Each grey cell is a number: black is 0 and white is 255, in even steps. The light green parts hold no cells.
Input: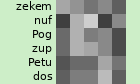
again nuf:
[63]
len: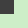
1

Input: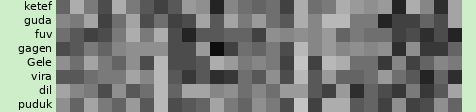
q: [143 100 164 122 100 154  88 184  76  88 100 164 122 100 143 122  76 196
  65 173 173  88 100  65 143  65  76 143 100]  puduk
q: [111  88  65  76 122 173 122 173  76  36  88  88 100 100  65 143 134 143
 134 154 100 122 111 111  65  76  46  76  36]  fuv
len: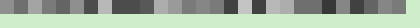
29
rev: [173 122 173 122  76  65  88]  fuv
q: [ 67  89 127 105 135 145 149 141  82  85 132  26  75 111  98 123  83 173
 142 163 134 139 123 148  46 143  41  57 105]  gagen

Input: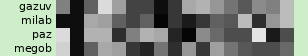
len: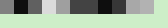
11
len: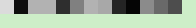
13
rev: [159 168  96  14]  megob
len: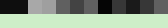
12
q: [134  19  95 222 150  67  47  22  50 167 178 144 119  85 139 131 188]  gazuv
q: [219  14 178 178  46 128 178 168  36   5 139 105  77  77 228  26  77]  paz
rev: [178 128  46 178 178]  paz

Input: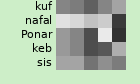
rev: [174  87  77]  keb
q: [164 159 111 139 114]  sis
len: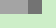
3
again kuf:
[133]

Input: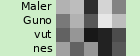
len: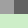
2
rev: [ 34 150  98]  nes

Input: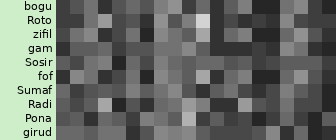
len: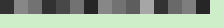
15
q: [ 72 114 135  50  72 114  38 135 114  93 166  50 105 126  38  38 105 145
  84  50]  zifil
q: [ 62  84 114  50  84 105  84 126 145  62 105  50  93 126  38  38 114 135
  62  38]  bogu
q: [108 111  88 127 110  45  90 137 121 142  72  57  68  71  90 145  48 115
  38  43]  girud
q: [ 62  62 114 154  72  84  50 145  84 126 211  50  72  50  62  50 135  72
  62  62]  Roto
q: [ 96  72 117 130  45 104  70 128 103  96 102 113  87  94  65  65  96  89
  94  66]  Sosir

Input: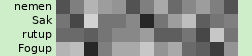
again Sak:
[117]
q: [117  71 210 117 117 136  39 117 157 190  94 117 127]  Sak
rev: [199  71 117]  rutup
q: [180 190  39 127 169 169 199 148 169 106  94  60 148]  Fogup
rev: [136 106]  nemen

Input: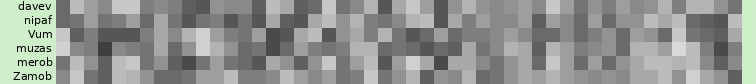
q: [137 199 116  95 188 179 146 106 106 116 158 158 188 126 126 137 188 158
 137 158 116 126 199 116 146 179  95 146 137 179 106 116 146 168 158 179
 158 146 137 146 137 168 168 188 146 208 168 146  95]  Zamob
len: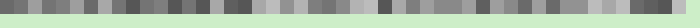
49
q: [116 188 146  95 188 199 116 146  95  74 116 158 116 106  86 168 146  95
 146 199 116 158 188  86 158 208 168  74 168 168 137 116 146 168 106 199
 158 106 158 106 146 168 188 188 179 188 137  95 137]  merob
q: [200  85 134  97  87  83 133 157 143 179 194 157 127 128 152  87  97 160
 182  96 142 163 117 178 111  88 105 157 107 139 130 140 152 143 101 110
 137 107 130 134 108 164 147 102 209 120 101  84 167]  Vum

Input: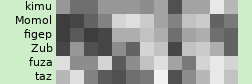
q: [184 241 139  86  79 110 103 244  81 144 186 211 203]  taz
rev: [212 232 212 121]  fuza
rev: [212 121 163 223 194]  fuza
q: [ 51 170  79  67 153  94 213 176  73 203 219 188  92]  Zub

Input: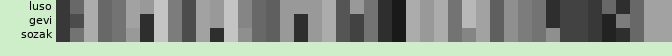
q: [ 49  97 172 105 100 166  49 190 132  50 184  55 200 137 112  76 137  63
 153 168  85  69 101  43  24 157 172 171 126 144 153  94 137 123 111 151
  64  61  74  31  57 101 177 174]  sozak
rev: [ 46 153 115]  sozak
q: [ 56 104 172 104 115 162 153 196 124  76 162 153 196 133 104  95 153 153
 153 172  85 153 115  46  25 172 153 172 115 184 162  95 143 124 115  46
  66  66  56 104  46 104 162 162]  luso
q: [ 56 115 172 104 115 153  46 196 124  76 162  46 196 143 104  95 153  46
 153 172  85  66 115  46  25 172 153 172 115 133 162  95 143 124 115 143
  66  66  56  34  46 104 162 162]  sozak
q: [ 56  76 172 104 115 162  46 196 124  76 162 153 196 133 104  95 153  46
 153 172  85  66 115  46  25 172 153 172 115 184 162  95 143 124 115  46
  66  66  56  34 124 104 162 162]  gevi
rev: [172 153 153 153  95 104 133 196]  luso

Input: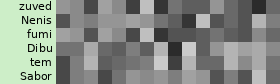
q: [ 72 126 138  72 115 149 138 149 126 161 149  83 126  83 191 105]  Sabor
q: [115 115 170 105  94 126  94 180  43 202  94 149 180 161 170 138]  Dibu

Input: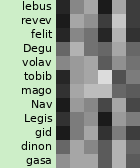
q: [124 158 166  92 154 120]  volav
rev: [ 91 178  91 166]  gasa
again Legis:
[124]
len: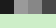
4

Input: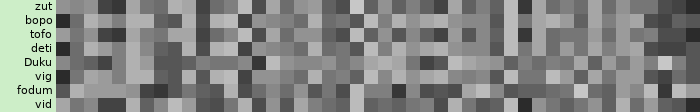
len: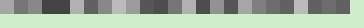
25
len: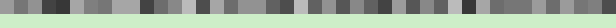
44
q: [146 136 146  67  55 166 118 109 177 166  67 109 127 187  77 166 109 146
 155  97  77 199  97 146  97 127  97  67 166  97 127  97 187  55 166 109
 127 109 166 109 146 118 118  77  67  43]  zut
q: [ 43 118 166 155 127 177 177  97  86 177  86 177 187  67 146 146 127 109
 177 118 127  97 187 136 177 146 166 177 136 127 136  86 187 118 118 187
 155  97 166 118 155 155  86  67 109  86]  vig

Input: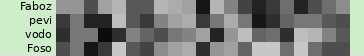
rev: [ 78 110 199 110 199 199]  Foso
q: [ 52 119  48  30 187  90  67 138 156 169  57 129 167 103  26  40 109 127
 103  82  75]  pevi
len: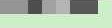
7
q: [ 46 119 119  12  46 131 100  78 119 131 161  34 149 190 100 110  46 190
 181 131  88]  vodo
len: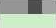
4
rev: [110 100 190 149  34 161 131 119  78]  vodo
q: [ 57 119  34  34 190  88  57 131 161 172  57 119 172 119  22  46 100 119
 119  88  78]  pevi

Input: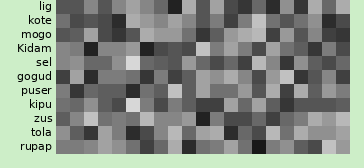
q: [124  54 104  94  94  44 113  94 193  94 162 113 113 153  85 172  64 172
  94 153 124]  puser
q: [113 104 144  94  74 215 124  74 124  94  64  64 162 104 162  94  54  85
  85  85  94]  kipu
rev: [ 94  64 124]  gogud
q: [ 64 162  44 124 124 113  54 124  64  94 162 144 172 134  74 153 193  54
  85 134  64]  gogud
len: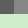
2

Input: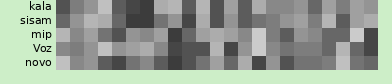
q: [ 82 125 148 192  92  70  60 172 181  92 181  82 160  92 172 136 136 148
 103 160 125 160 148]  kala
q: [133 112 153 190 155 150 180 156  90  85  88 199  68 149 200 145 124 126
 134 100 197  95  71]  Voz

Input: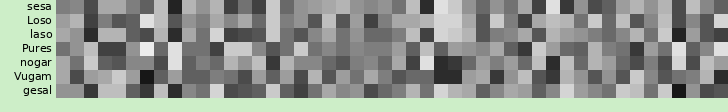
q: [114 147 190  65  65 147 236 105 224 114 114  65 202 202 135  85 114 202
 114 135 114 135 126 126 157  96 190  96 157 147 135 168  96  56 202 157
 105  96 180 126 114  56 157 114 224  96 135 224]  Pures
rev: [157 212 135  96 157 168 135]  gesal
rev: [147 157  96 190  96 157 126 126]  Pures
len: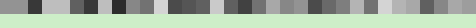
34

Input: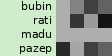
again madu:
[174]
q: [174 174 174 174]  madu
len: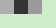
3
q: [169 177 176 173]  madu
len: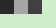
3

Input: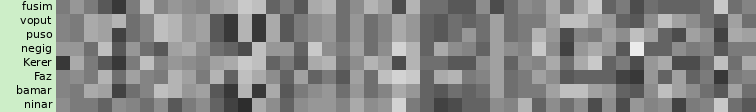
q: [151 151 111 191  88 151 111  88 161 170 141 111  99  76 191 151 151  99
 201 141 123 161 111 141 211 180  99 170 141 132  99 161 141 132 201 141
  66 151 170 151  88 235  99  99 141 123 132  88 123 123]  negig
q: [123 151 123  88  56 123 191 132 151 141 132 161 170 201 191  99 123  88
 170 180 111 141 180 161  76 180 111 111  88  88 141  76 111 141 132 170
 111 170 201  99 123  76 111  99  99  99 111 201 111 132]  fusim
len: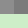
2
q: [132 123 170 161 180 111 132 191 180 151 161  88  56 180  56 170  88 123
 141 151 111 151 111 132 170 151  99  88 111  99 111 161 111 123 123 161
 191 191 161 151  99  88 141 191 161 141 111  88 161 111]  voput
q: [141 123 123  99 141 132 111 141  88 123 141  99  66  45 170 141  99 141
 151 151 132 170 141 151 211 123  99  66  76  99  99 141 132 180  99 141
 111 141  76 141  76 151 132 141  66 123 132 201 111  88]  ninar

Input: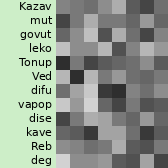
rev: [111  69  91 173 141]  Kazav
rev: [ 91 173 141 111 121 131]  Kazav
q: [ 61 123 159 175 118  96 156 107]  dise
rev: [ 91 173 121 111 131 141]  Reb

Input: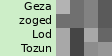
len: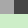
2
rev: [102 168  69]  Lod
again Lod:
[168]
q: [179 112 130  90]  Geza
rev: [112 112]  zoged
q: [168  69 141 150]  Tozun

